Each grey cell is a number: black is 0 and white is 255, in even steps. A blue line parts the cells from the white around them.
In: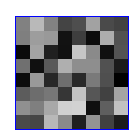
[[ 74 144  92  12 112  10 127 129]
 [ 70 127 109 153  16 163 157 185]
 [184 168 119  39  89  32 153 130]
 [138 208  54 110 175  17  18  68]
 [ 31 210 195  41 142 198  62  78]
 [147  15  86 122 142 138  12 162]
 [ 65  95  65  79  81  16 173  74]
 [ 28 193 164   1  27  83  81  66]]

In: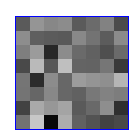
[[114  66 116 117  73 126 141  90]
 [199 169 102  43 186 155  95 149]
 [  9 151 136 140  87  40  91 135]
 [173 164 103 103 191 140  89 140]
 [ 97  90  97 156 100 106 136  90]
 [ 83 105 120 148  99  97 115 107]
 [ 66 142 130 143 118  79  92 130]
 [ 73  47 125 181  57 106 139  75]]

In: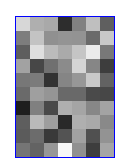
[[117  91  94  30 106 119 162  94 125 215]
 [ 99 108 186 128 159 123  71 223 195 175]
 [151  57 158  73 149  50 112 187 144 169]
 [247  83  41 175 105 133 139 170 148  45]
 [144 161 175 165 105 151 213 197 147 129]
 [ 61  80 169 135  74 201 134 235 106 191]
 [165 147 137 163  71  98  61 120 200  95]]

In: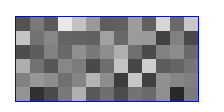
[[148 129 174  77 196  83]
 [ 48 151 114  93 114 121]
 [ 75 141  87 129 135  90]
 [121 112 135 105 100 233]
 [176 132 124 143  99 194]
 [ 89 180  73 121  97 153]
 [111 141 111 141 161  94]
 [ 76  60 195 175 104  96]
 [115 198  71 112 155 156]
 [107  65 206  75 153  97]
 [143 145  92 130  66 214]
 [ 41 134 101 140 129 105]
 [122 128 117 105  73 198]]

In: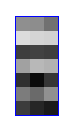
[[ 60 124  48 161  61 220 143]
 [ 38 106  11 184  66 213 141]
 [ 26 144  53 178  62 210 113]]

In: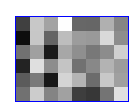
[[113  91  35 113  13  64]
 [204 122 223 160 199 200]
 [132  24 141  26 100 163]
 [161 212 196 167 189 254]
 [ 62 180 113 143 156 103]
 [ 55 108 136 120 153 102]
 [116 200 179 140 217 176]
 [224 160 156 208 141 133]]

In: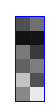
[[136 194  98 122  18  80]
 [233  81 126  58  21 112]]

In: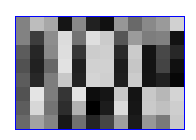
[[105  93  82  92  81  92 130 130]
 [162 215 228  39  33  38  61 189]
 [132 116 125 125 103 137 141 168]
 [ 24  45  53 200 226 222 220  21]
 [112 177 227  35  32  54 115 137]
 [ 36   0  13 212 209 204 223  33]
 [ 70  28  21 207 209 207 203  17]
 [158 220 200  30  28  41  86 151]
 [ 27  22  20 204 198 203 155 105]
 [151 202 200  20  19  20 125 137]
 [121 192 183  33  68  72 129 154]
 [202 206 212   7  16  39  18 209]]
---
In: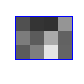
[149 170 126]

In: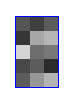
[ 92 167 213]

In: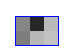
[186 184]

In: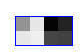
[35 69]

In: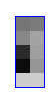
[123 136]

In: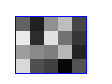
[ 70 114 126  79]

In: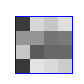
[223 117  91  56]
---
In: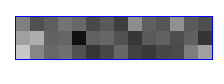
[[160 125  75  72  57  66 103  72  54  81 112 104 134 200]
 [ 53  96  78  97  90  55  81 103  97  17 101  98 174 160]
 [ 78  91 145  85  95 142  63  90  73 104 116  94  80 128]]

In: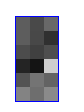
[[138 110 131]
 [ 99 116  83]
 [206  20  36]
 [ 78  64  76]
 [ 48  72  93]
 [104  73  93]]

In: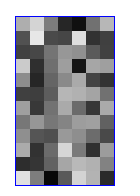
[[ 42 179 211  89   8 125 224]
 [130 177 185 166  98  53  45]
 [156  48 122 214 107  50 171]
 [ 73 108 142 153  79  85 143]
 [ 97 160 157 132 119 150 119]
 [170  55 107 170 114  56 159]
 [113 164 177 182  93  62  64]
 [ 51  67 170 138 101  38 141]
 [159 166  21 158 111  47 203]
 [ 65  90 144 151 116  71  65]
 [ 64  50 222  70  74 231  81]
 [183 113  16  38 124 212 174]]

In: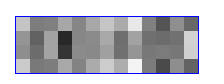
[[ 99 142  74 124 244 173 204 171 131 168 125 121 203]
 [207 119 123 120 149 112 160 137 139  52 163 108 142]
 [210 113 108 112 162 110 169 139 135  40 162  98 149]
 [104 143  84 128 232 171 197 168 134 167 128 125 196]]

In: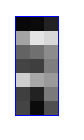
[[ 79  11  68]
 [122  34  63]
 [154 167 206]
 [126  63  68]
 [140 112  99]
 [216 228 163]
 [ 34  10   8]]

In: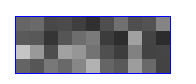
[[ 67 105 157  89 101 178 135 105 120  86 100]
 [ 69  67 129  61  79 115 150 161  77 153 197]
 [ 44  68 161  45  60 122 109  85  53  88  90]
 [132  83  78 112  78  48  63  75  72 106 101]]
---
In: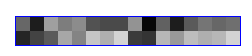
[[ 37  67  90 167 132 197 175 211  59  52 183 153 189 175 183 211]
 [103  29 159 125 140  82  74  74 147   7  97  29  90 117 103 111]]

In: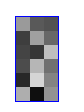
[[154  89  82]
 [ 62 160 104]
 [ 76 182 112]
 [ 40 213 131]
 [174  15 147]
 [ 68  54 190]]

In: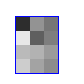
[[ 45 147 118]
 [232  95 126]
 [205 163 140]
 [186 178 155]]

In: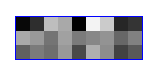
[[ 96 123 110 153  73 175 141  66  89]
 [169 153 116 161 123 135 147 103 129]
 [  8  46 190 169   2 243 203  38  52]]

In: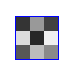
[[ 52 153  65]
 [ 87 188 138]
 [220  39 240]]

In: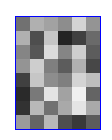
[[ 50 184 113 169 228 169]
 [148 206 127  92 176  71]
 [ 64 198 141 127 212 190]
 [113 176 162 141 212 148]
 [155 100 184  78  57  92]
 [176  78 198  36  64 106]
 [133  86 220 133 206  92]
 [ 42 121 228 162 240 100]]

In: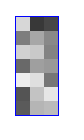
[[215  56  70]
 [238 223 118]
 [209 201 131]
 [125 167 137]
 [105 159 153]
 [ 90 181 187]
 [ 84 195 230]]

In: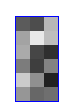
[[203 144  33]
 [170  70  47]
 [150 103 111]
 [124  62 131]
 [ 91  77 183]
 [163 232 189]]
